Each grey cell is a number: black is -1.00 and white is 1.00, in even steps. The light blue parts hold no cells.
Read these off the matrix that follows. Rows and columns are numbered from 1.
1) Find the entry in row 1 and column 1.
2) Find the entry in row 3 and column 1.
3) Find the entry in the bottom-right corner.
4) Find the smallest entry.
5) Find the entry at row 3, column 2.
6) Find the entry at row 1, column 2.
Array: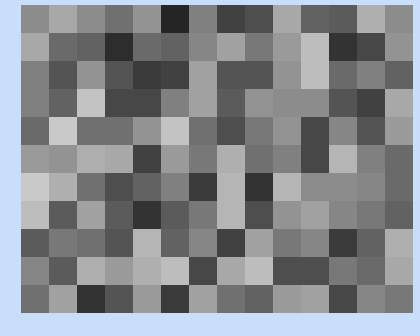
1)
0.10
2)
0.00
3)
-0.06
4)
-0.71
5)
-0.34
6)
0.32

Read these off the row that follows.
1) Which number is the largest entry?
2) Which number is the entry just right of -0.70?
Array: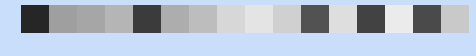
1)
0.84
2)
0.25

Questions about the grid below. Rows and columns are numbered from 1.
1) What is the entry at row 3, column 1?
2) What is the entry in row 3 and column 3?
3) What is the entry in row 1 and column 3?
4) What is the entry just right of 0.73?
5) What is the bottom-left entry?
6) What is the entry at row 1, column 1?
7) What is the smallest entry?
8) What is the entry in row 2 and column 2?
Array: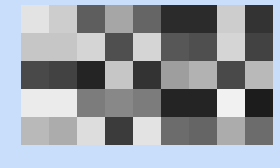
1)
-0.43
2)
-0.72
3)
-0.26
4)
-0.54
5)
0.45
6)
0.78
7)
-0.78
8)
0.55

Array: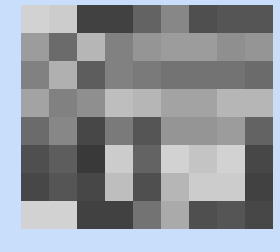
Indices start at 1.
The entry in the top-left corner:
0.65
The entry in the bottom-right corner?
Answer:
-0.44
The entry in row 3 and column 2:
0.38
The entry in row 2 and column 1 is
0.22
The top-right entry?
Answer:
-0.33
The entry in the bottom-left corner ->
0.65
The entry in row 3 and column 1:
0.01
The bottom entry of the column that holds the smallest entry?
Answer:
-0.49
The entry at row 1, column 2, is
0.60
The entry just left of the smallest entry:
-0.27
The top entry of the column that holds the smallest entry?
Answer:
-0.49
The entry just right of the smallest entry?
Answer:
0.60
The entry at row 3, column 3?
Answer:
-0.27

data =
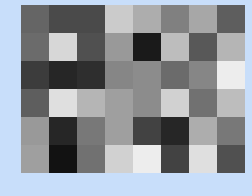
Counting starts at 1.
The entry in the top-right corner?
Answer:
-0.26
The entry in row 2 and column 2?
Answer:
0.69
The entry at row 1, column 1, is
-0.21
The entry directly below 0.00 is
0.48
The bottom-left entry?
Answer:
0.25
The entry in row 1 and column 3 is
-0.42
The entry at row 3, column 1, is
-0.53
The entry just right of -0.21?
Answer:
-0.42
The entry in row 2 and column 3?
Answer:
-0.37
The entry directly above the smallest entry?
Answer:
-0.70

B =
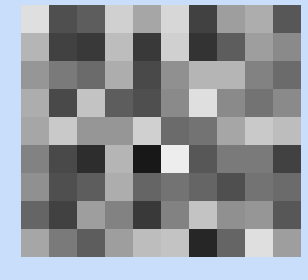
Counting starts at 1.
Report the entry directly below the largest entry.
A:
-0.10
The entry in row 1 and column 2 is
-0.38
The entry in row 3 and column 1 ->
0.18
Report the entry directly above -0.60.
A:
-0.49
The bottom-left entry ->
0.30
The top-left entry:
0.75
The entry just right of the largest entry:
-0.32
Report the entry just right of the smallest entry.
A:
0.86
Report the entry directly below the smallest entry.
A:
-0.21
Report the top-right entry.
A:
-0.32
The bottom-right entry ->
0.24
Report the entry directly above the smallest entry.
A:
0.63
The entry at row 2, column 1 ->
0.42
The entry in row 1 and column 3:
-0.27
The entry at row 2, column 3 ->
-0.55
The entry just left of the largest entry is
-0.81
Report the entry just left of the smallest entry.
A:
0.42

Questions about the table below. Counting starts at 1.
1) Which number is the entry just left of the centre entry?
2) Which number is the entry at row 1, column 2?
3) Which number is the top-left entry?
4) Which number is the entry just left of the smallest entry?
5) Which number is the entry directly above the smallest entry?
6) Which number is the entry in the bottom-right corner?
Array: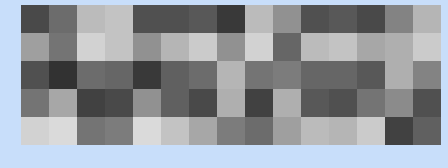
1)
-0.15
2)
-0.15
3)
-0.43
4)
-0.37
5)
-0.09
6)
-0.25

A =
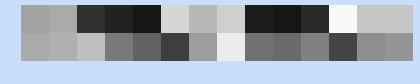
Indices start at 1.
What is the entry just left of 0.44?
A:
0.68
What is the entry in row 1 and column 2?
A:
0.33
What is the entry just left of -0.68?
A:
-0.83
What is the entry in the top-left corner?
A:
0.28
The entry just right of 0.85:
-0.11
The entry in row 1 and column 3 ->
-0.63
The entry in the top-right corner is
0.56
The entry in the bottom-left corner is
0.33

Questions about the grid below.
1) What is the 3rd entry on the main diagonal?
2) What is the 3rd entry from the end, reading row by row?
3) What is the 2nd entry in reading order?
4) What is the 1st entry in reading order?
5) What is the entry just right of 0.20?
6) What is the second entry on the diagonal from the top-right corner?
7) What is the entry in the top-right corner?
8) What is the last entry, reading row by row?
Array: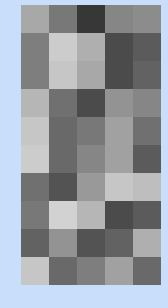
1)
0.32
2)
-0.01
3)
-0.06
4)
0.32
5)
0.55
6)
-0.41
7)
0.10
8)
-0.18
